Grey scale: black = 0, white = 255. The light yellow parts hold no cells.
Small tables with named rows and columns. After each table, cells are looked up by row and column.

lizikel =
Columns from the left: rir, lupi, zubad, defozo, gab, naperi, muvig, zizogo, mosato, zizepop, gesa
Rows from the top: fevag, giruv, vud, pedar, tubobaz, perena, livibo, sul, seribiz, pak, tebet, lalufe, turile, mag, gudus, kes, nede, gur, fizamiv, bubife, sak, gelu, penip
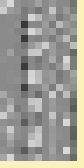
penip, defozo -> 135
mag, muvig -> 139
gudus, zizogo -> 155
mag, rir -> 167
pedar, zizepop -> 153
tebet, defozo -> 123
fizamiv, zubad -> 143
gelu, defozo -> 92
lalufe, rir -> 138
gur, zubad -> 139
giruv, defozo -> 122
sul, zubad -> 133
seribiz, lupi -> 139
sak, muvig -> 139
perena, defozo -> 57
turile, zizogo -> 125
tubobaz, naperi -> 187
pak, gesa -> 124
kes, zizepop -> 139
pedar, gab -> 138

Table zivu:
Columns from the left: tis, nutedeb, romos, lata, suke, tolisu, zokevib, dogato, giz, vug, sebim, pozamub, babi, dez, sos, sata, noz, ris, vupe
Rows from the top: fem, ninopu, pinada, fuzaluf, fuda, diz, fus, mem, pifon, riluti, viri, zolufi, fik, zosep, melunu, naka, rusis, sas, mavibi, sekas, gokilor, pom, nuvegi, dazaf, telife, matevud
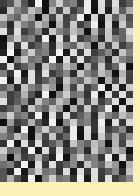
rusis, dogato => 222
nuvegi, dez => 129
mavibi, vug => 52
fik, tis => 93
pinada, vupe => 79
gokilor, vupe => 200
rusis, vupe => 152
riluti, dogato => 130
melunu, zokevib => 130
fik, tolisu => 101
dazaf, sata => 190
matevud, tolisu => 16
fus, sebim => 101
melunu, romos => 93
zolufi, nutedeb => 24
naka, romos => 137
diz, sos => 42
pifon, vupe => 101
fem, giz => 204

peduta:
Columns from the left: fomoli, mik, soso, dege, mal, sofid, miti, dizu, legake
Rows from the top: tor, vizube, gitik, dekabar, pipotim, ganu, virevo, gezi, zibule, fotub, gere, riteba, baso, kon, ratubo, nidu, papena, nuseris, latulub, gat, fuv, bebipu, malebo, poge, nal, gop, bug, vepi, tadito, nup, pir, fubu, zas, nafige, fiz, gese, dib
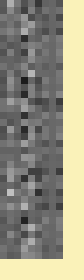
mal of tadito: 109
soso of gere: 90
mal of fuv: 122
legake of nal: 61
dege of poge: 108
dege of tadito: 131
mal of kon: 129
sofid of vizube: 83
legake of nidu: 86
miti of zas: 104
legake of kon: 133
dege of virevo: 111
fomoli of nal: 115
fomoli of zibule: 98

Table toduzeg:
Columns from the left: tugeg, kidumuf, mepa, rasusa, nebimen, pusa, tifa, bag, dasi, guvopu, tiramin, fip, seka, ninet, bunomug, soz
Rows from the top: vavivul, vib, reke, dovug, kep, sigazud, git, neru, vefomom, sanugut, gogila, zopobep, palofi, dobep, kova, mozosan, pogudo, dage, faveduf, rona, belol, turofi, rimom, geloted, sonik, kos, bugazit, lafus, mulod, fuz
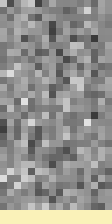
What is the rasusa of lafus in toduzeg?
124
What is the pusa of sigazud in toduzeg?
135
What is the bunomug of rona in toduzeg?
163
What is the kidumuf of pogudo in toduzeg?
141
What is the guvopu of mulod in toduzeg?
150
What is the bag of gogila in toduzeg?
163
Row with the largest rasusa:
kova

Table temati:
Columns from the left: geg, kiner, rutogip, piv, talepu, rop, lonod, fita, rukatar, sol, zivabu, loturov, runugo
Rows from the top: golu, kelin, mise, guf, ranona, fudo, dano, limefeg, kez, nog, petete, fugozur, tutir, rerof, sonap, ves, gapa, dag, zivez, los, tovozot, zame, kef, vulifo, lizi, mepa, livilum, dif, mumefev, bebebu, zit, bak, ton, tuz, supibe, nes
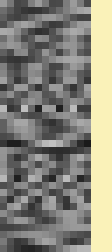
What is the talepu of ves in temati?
104
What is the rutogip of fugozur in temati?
56
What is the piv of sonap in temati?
126
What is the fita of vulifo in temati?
139
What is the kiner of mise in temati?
72
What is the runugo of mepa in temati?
64
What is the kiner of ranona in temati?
165
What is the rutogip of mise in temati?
65
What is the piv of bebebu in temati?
103
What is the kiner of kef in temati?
87
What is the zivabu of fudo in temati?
145
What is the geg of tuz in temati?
103
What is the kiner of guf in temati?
113
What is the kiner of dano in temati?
152
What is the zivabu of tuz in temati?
89
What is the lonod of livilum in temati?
110
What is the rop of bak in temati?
79
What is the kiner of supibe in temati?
80
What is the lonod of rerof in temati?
84
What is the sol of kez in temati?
165

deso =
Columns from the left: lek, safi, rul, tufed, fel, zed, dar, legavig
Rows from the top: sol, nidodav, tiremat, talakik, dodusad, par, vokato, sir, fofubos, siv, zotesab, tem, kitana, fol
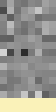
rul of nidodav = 117
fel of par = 160
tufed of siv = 158
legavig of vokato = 144
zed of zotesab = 135
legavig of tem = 145

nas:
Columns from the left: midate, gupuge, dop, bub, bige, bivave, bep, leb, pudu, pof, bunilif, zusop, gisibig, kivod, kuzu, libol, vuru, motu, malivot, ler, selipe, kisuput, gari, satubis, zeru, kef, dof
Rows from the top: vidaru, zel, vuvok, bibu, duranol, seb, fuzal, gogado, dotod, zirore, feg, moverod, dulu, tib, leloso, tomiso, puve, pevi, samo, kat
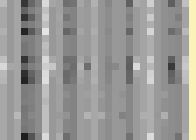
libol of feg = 133
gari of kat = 154
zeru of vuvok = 141
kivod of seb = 167
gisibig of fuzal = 154
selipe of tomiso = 164
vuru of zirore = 136
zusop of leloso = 157
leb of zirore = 198
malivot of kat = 114
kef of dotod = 136
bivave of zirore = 137
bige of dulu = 127
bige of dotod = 108
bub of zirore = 101

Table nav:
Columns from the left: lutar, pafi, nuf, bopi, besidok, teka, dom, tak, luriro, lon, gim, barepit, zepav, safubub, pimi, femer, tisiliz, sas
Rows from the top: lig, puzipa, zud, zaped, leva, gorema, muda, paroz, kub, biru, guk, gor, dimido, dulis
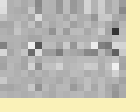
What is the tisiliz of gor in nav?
179
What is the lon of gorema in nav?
178
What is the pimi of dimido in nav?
188
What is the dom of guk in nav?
173
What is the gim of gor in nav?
169
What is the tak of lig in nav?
178
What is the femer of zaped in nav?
169
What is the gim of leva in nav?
187
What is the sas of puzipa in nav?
137
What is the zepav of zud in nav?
175
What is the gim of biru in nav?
185
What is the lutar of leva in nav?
176
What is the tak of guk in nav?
184
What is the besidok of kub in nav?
190
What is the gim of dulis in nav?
182
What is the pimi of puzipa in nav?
204
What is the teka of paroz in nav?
220
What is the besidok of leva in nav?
173

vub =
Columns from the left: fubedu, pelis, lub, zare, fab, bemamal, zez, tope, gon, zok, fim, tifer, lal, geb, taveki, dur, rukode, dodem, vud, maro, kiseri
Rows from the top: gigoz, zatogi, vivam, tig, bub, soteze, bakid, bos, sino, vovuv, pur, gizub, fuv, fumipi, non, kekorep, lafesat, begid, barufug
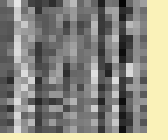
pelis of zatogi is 95
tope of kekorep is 160
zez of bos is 85
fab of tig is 149
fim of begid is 132
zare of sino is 144
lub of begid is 194
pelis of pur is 80
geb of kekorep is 204
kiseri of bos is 132
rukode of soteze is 193
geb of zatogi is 118
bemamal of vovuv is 73
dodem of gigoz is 4
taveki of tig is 58
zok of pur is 46

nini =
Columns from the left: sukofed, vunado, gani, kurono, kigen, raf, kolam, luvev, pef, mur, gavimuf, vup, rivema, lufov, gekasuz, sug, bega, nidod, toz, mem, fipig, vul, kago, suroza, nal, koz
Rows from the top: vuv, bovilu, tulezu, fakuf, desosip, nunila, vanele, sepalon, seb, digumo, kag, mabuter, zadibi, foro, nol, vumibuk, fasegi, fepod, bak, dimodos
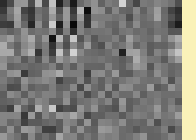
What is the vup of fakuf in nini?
129
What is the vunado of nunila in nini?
156
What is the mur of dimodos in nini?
129
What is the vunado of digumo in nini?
98
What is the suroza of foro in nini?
110
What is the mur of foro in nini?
134
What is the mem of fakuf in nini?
139
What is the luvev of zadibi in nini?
125
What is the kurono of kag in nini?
58
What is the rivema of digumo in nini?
101
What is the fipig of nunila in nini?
113
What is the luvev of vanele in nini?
50
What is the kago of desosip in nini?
116
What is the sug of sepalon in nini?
110
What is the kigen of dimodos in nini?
137
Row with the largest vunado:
sepalon

